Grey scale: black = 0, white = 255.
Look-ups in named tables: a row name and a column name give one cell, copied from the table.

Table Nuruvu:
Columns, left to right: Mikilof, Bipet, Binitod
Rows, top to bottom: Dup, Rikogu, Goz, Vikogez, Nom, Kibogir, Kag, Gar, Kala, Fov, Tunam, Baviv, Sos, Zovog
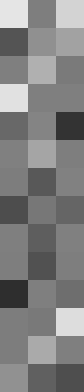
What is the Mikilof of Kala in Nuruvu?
127
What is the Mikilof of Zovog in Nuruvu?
145
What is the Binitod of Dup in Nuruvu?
211
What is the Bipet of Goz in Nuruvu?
176
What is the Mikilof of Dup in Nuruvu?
229
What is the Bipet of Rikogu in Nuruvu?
144
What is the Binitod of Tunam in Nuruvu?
110
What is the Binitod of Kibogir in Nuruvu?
126
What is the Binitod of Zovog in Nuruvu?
78
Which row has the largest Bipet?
Goz

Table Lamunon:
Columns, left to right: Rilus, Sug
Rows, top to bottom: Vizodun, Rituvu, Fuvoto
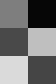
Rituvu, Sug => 191
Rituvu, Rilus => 73
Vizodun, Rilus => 126
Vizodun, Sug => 6
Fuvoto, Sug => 69
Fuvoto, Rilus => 218

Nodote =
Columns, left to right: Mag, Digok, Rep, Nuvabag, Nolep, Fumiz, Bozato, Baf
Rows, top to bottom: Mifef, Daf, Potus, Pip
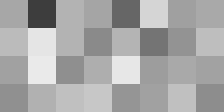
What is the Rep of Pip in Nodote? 192
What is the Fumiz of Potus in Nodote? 157
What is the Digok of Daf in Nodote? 229
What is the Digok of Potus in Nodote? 234
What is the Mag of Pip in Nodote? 144
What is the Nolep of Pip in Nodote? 149
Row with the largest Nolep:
Potus

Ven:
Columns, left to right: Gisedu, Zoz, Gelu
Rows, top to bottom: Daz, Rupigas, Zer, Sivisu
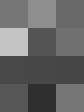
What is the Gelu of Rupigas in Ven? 112
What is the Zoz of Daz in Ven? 142
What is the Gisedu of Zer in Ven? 72
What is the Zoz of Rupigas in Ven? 84
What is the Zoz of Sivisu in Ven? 47
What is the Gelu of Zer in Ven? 70
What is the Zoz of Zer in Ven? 71
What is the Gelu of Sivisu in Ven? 118
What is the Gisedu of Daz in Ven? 118

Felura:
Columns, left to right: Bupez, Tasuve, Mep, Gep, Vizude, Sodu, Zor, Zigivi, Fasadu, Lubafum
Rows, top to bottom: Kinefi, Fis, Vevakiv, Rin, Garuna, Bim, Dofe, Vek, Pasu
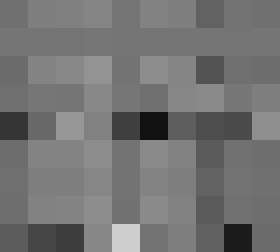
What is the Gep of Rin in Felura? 136
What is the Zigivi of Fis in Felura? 117
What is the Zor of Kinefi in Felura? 127
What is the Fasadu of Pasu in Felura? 28
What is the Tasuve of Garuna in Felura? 104
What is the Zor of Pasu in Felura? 127
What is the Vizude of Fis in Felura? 117
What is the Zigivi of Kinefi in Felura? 98
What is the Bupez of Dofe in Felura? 111
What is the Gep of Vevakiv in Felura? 147

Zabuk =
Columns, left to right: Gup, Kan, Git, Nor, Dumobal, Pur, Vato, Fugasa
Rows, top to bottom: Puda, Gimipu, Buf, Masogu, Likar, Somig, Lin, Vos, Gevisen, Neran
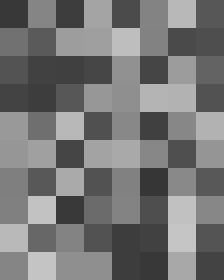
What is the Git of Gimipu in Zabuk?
157
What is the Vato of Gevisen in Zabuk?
197
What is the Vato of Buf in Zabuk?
156
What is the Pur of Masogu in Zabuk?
180
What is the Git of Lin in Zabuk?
170
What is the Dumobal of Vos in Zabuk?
131
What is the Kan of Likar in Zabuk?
111
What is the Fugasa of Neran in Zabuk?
67
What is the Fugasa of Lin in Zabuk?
88
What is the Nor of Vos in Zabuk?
107
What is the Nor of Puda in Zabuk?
164

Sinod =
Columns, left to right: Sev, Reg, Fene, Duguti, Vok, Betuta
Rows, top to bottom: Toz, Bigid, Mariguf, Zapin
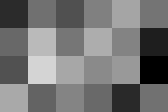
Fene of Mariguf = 167
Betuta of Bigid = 30
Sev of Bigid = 104
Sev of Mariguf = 81
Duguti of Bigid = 173
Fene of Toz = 80
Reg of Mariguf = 212
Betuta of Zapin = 113
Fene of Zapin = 132
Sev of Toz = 43
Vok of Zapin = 41
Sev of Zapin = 169
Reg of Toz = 112
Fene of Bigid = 118

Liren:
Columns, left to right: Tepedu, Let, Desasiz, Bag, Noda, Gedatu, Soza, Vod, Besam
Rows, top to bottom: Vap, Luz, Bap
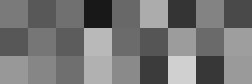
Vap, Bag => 24
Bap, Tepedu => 152
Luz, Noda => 107
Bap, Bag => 177
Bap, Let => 134
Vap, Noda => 104
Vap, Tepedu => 122
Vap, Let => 88
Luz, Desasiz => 92
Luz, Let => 118
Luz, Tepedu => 87
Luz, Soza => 156
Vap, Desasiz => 112
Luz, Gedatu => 85
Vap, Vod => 131
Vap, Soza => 52
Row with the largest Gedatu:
Vap

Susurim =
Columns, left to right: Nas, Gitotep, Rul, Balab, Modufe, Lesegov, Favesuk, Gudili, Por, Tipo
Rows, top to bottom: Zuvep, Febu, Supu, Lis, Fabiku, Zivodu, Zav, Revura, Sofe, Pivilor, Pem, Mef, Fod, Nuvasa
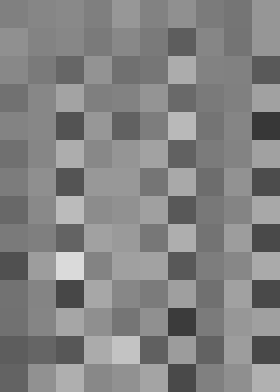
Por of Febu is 116
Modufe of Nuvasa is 145
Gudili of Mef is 123
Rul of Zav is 84
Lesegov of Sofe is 119
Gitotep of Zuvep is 134
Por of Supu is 129
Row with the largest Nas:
Febu

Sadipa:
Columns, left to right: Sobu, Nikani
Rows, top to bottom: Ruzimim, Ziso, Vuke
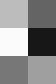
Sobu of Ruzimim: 188
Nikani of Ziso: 23
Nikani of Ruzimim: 100
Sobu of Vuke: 119
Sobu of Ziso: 251
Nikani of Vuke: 159

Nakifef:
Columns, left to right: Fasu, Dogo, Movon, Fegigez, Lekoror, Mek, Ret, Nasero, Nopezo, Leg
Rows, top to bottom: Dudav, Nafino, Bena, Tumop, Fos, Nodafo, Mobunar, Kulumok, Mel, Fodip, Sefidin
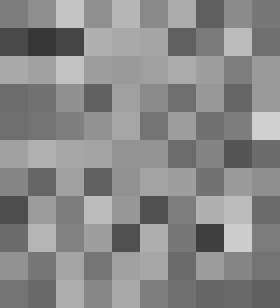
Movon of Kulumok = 124
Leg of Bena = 155
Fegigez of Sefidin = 135
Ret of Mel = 120
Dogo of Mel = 180
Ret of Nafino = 96
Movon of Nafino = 70
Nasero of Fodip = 156
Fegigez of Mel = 158
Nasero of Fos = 113
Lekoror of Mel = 80
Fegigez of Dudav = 144
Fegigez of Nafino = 176
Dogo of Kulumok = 156
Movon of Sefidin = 173
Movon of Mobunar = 160
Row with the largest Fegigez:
Kulumok

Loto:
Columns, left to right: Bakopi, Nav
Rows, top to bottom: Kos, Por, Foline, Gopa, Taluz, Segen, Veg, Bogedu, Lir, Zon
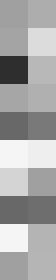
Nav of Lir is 180
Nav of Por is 220
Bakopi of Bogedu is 104
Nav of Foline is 184
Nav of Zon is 181
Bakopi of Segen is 245
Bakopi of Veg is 212
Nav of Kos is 173
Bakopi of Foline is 46
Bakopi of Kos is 160
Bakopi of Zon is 160
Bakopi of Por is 164

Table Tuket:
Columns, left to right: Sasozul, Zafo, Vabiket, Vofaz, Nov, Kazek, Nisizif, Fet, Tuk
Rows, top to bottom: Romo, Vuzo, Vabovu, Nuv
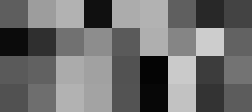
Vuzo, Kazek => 175
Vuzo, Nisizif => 133
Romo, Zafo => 157
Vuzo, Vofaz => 141
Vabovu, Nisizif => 202
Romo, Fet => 40

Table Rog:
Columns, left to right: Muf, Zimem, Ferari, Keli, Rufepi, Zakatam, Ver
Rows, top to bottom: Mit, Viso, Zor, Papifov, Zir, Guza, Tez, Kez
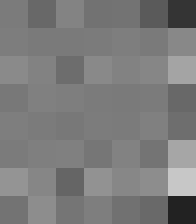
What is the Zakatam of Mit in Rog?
90
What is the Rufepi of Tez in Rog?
135
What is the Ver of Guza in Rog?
166
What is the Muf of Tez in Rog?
148
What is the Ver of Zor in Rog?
164
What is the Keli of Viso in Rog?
123
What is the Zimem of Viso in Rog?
122
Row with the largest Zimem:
Kez

